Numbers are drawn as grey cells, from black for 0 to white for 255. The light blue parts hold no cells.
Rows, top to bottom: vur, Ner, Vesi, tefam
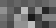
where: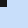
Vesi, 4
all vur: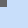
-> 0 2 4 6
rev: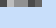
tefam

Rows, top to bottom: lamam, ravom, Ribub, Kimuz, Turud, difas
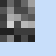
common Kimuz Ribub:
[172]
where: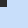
lamam, 0
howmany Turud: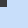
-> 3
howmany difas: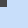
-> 2
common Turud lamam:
[60]
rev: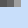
Ribub

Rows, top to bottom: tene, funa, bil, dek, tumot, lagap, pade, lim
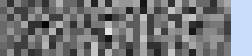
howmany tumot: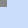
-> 6
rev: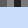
lim
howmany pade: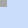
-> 3
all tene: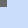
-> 5 9 10 22 26 28 29
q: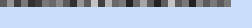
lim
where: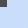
funa, 6
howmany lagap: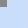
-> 5

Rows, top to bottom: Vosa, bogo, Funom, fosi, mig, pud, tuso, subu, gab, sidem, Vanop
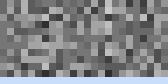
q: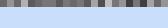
Vosa
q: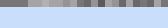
tuso
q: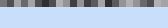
Vanop
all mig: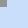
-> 7 8 14 22
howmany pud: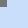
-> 11

